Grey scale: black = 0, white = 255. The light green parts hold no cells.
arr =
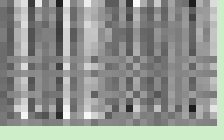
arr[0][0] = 131
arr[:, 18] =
[57, 91, 74, 109, 94, 92, 97, 89, 155, 107, 146, 92, 101, 163, 96, 43, 127, 146]
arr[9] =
[112, 95, 152, 219, 99, 126, 108, 138, 66, 222, 122, 150, 208, 188, 162, 108, 117, 142, 107, 167, 118, 108, 125, 113, 138, 130, 153, 100, 160, 145, 185]
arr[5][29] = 135
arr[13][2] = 140
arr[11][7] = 134
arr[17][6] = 123
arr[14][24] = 149
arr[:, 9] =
[236, 205, 218, 227, 212, 211, 211, 208, 178, 222, 161, 205, 190, 195, 210, 240, 251, 159]
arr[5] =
[123, 89, 174, 200, 82, 123, 127, 129, 64, 211, 92, 137, 194, 194, 143, 157, 110, 116, 92, 150, 106, 98, 146, 122, 136, 125, 143, 100, 171, 135, 195]
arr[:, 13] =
[182, 174, 167, 190, 197, 194, 179, 172, 106, 188, 117, 175, 167, 97, 178, 157, 210, 118]
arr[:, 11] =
[162, 142, 147, 152, 133, 137, 146, 144, 140, 150, 137, 141, 141, 143, 145, 154, 164, 137]
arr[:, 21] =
[117, 93, 100, 111, 99, 98, 98, 94, 119, 108, 125, 92, 101, 114, 97, 113, 130, 126]
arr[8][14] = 140
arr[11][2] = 167
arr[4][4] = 82
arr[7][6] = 124
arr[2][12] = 188
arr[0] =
[131, 109, 198, 223, 59, 232, 114, 166, 33, 236, 132, 162, 237, 182, 169, 92, 92, 158, 57, 252, 172, 117, 202, 114, 163, 120, 113, 30, 176, 146, 219]
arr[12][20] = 117
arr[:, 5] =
[232, 144, 160, 121, 119, 123, 137, 149, 143, 126, 140, 144, 142, 149, 138, 188, 97, 139]
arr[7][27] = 87
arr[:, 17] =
[158, 146, 153, 141, 109, 116, 146, 149, 129, 142, 131, 145, 146, 128, 147, 159, 134, 131]
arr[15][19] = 206
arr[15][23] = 107
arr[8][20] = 147
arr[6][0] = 109
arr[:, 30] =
[219, 192, 205, 185, 196, 195, 190, 195, 126, 185, 130, 192, 179, 121, 188, 228, 179, 129]
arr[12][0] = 113

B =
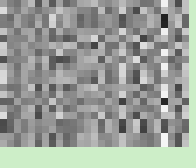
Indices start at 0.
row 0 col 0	161
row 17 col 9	113
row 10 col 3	165
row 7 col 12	146
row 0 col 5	88
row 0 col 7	90
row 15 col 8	167
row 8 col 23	156
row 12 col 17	165
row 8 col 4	181
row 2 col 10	149
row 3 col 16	135
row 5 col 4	167
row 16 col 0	221
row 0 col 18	156
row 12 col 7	88
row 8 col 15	175
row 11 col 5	135
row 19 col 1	153
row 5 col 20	67
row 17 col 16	151
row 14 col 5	147
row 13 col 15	119
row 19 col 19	149
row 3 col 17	88
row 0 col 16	156
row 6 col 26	172
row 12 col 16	158
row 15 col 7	94
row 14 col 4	132
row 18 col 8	121
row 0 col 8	160
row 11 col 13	88
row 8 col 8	76
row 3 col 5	172
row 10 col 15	109
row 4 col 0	194
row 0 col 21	117

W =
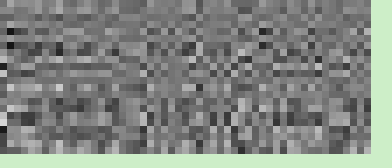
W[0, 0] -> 115
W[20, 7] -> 131
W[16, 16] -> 86
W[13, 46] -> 123
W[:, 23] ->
[123, 129, 117, 109, 152, 119, 130, 80, 112, 145, 97, 132, 134, 132, 85, 87, 89, 78, 151, 119, 151, 165]
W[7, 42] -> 83
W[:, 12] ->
[143, 154, 89, 126, 111, 145, 76, 77, 176, 84, 134, 110, 168, 122, 86, 96, 110, 129, 102, 86, 150, 151]
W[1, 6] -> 119
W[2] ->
[97, 98, 118, 121, 113, 91, 115, 99, 80, 113, 114, 95, 89, 107, 125, 108, 99, 131, 130, 133, 118, 110, 112, 117, 120, 115, 98, 85, 140, 104, 120, 112, 112, 108, 145, 150, 115, 104, 111, 129, 140, 111, 114, 139, 109, 147, 115, 114, 125, 96, 111, 108, 116]
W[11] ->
[86, 114, 120, 134, 136, 115, 111, 111, 117, 118, 110, 114, 110, 111, 108, 113, 125, 127, 118, 116, 102, 128, 113, 132, 115, 121, 124, 103, 114, 114, 136, 110, 134, 101, 117, 136, 115, 113, 108, 141, 123, 134, 128, 134, 119, 142, 119, 104, 109, 100, 130, 110, 131]
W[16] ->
[189, 71, 93, 61, 62, 88, 126, 123, 75, 126, 154, 122, 110, 127, 159, 143, 86, 114, 133, 142, 184, 64, 122, 89, 118, 119, 77, 117, 170, 120, 66, 131, 58, 172, 138, 103, 141, 88, 126, 70, 120, 64, 96, 104, 85, 77, 109, 150, 156, 157, 94, 124, 101]
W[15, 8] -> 91
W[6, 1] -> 21
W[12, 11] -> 142
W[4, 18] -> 118
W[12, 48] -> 88
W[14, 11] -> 74
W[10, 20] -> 175
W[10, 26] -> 100
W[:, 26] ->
[145, 148, 98, 126, 119, 139, 84, 62, 146, 123, 100, 124, 174, 135, 77, 101, 77, 86, 144, 108, 174, 167]
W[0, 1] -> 165
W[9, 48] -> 98
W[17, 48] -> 157
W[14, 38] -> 140
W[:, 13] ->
[125, 131, 107, 121, 114, 128, 103, 111, 145, 96, 135, 111, 131, 115, 112, 111, 127, 136, 100, 102, 120, 123]
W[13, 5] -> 129
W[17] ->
[212, 108, 107, 66, 59, 109, 138, 133, 96, 122, 149, 125, 129, 136, 160, 138, 87, 103, 129, 137, 180, 76, 132, 78, 128, 112, 86, 145, 155, 126, 62, 141, 62, 174, 137, 84, 135, 118, 145, 54, 116, 62, 89, 85, 103, 60, 113, 163, 157, 170, 83, 139, 84]
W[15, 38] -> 159
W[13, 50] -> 130
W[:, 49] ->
[121, 143, 96, 113, 129, 133, 106, 110, 177, 61, 168, 100, 126, 105, 105, 83, 157, 170, 61, 73, 103, 128]
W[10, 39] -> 72
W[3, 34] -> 131

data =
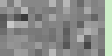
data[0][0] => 170
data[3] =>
[95, 200, 170, 173, 133, 158, 127, 133, 133, 110, 130, 99, 157, 153, 145]
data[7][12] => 133
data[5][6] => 122
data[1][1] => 151
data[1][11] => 126
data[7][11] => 122
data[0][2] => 174
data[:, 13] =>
[130, 133, 100, 153, 160, 138, 138, 152]
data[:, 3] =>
[136, 181, 57, 173, 125, 150, 133, 155]
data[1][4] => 124
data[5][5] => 119
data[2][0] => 87
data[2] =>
[87, 121, 84, 57, 133, 102, 134, 165, 137, 140, 132, 125, 127, 100, 134]
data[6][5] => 155
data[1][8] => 134
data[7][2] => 157
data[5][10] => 135
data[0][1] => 124
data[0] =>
[170, 124, 174, 136, 135, 135, 136, 180, 134, 183, 134, 106, 145, 130, 139]
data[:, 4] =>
[135, 124, 133, 133, 122, 127, 136, 130]
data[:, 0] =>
[170, 136, 87, 95, 109, 129, 134, 127]
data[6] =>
[134, 149, 145, 133, 136, 155, 129, 141, 123, 87, 132, 129, 71, 138, 126]
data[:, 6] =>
[136, 126, 134, 127, 128, 122, 129, 132]
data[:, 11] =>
[106, 126, 125, 99, 149, 182, 129, 122]
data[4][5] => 121

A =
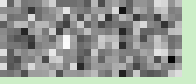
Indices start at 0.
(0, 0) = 231
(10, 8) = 81
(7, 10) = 147
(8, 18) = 179
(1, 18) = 102
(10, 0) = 121
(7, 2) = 156
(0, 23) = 214
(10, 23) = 114
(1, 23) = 197
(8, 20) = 127
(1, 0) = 142
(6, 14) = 197
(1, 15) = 146
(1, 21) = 127
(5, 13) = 133
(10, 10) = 152
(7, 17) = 128
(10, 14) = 130
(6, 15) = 150
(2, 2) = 119
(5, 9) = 249
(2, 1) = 112
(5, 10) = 165
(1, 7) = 149
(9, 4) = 216
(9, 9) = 127
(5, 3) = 91
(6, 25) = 130
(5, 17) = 111
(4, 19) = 192
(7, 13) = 200
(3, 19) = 186
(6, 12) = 121
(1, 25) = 135
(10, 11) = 147
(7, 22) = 227
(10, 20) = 99
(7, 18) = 125
